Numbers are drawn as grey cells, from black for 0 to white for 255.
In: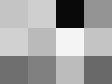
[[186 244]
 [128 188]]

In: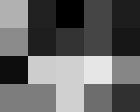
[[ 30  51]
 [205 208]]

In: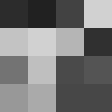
[[209 181]
 [191  74]]

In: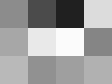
[[233 251]
 [145 159]]

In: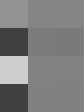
[[124 122]
 [130 130]]

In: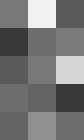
[[110 124]
 [120 213]]
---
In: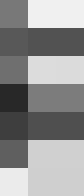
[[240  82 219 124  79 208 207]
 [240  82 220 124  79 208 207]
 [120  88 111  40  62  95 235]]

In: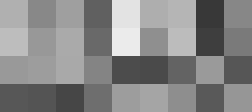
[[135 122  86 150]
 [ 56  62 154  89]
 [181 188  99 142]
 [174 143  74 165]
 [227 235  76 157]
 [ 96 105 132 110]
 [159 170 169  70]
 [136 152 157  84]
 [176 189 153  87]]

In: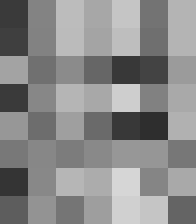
[[180 180 155 169 177 119 169 100]
 [115 111  67 129  46 150 133 197]
 [197 190  56 206  56 151 214 208]
 [167 164 102 168 106 137 172 158]
 [188 187 139 181 159 124 182 117]
 [131 130 112 135 109 135 136 147]
 [ 58  63 163  58 151 120  52  93]]

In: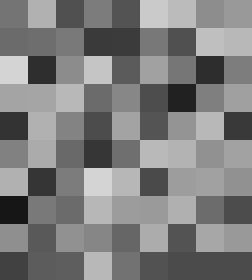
[[153 184 125 160  57 162 145  76 153  75]
 [141 191  45 127 184 145 161 108 167  75]
 [187  80 118  33 148 179 157 176  83  75]
 [202 120 161  77  84 185  74 154 172  82]
 [ 83  59  91 135 163 111 183 156 102 114]
 [124  58 197 107  76  54 212 183 134 184]
 [ 80 121 140 184 131 105 124 107 145  94]
 [177 110  46 165 177 171  53 121  89  92]
 [116 107 212 164  51 129 177  22 143  65]]

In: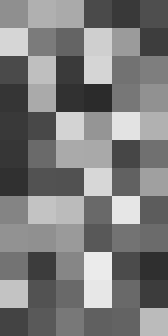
[[ 78  61 126 145 177 112 160  92 107  47  60 187]
 [ 57 155 114 119 227  70  97 230 115  75 105  99]
 [ 74 207 213  43 149 169 215 105  88 235 231  96]
 [170 100  58  49 211 170  81 187 154 134 105 120]
 [176 123 191 170  72 106  82 195 144  60  82  89]
 [143 214  74  53  57  54  48 132 146 115 195  67]]

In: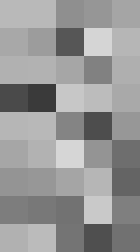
[[165 182 175 169 151 110 100 127 113]
 [150 213 129 188  77 148 182 201  79]
 [143  86 166 199 132 214 165 114 116]
 [185 156 178  58 184 178 151 120 187]
 [185 168 177  74 182 166 148 125 177]]

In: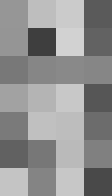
[[ 90  98 134  86 108 128  73]
 [203 210 137 200 189 186 199]
 [190  62 134 180 192 119 132]
 [150 149 120 162 122  97 196]]

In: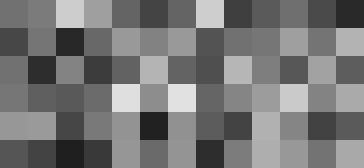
[[ 41 179  93 170  90 169]
 [ 74 116 162 131  66 115]
 [111 159  87 202 133 152]
 [ 90 118 126 156 177 174]
 [ 63 113 182 133  67 124]
 [206  83  79 101  92  45]
 [100 153  99 225 145 148]
 [ 68 130 180 141  33 106]
 [100 153  98 223 147 150]
 [159 104  60 107 121  57]
 [205  40 131  89  70  31]
 [123 117  45  95 154  67]
 [113  71 113 118 151  85]]

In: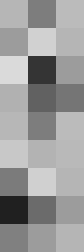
[[187 181 156 117 187 185 181 156 181]
 [125 209  52  97 125 179 208 107 156]
 [182 156 218 177 183 200 123  32 128]]
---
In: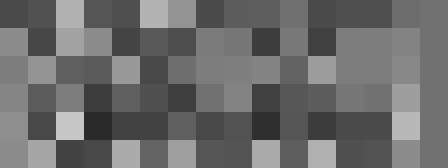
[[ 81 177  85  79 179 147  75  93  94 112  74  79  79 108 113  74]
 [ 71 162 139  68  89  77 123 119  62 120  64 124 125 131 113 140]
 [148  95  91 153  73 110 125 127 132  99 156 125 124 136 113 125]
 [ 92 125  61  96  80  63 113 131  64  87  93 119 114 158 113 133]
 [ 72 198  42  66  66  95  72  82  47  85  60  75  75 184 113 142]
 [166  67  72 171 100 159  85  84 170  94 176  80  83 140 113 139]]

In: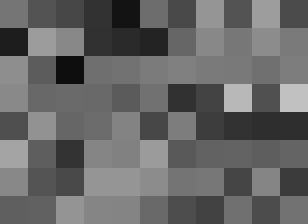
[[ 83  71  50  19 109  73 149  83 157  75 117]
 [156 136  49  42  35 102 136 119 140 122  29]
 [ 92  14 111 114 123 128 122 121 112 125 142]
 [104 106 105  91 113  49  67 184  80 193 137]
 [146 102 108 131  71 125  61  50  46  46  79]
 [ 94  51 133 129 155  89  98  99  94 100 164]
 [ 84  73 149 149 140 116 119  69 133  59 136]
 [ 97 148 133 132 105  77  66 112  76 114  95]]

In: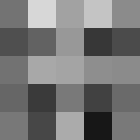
[[215 162 196 139 115]
 [ 98 152  55  75  79]
 [168 164 142 139 114]
 [ 58 121  65 106 102]
 [ 71 171  23 121 120]]

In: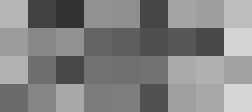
[[ 66  50 146 143  71 164 158 189 181]
 [135 146 100  95  79  87  73 212 156]
 [111  72 114 112 114 170 176 161 177]
 [133 168 124 126  80 159 168 214 106]]

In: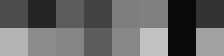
[[ 36  92  66 126 128  10  51  76]
 [140 133  92 135 193  10 161 180]]

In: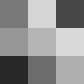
[[213  71 120]
 [180 216 151]
 [108 174  41]]

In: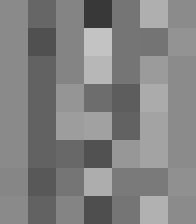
[[102 132  56 117 175 139 138]
 [ 80 132 195 117 116 147 138]
 [ 98 132 183 117 155 139 138]
 [ 98 149 109  93 171 139 138]
 [ 98 157 161  98 163 139 138]
 [ 98 104  81 151 163 139 138]
 [ 88 117 173 122 122 144 134]
 [ 98 132  78 117 177 139 138]]

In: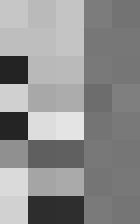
[[186 196 124 115 198]
 [190 196 119 119 190]
 [185 186 121 118  35]
 [168 172 109 127 208]
 [221 228 116 121  36]
 [ 95  96 120 118 144]
 [165 170 117 120 218]
 [ 45  46 122 117 209]]
